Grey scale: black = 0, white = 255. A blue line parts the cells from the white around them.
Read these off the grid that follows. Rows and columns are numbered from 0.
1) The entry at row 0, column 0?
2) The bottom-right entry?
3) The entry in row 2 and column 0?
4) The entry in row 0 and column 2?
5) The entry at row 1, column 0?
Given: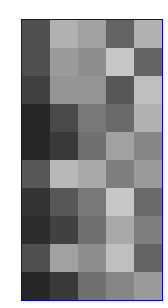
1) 80
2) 155
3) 65
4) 161
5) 80

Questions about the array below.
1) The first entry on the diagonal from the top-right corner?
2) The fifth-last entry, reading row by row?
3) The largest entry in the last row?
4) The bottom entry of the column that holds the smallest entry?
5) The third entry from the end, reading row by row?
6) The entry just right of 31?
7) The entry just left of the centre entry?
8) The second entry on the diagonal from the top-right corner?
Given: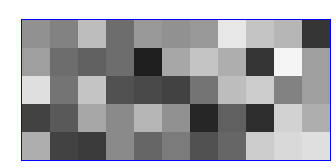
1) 53
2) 81
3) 223
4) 102
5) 204
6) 167
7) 73
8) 245

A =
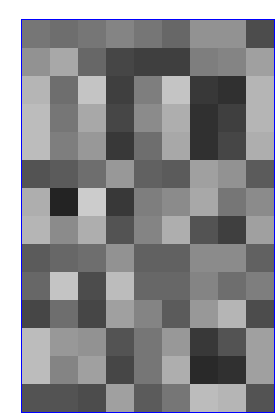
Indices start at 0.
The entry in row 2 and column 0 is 181
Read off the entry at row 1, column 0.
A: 146
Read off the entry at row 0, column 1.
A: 110
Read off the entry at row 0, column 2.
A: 118
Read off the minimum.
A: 35
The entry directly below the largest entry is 174
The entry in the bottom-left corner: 83
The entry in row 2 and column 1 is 110
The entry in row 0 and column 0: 118
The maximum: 204
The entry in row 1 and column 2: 103
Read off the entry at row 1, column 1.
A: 168
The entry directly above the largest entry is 110
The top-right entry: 76
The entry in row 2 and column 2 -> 196
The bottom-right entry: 83
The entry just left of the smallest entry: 174

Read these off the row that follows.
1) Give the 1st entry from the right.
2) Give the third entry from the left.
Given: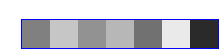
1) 42
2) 146

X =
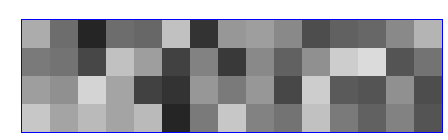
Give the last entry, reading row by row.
84
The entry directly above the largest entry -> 103
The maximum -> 219
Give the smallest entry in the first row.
37
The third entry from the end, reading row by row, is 97
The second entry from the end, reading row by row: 130
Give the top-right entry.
180
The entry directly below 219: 84
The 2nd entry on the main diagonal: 115
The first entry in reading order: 172
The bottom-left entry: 199
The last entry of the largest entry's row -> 115

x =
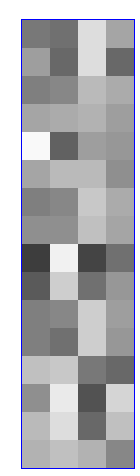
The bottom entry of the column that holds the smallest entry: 178
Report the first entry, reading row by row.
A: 120
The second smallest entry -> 68
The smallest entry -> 61
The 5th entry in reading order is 158
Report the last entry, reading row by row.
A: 135
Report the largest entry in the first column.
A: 249
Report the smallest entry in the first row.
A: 112
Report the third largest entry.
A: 234
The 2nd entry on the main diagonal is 104
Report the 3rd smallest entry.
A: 82
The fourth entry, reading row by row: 165
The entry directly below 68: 112
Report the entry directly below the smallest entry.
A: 90
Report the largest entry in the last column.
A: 213
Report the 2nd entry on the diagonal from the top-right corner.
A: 221
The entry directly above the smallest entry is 143

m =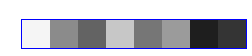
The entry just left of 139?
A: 245
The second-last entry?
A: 30
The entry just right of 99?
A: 199
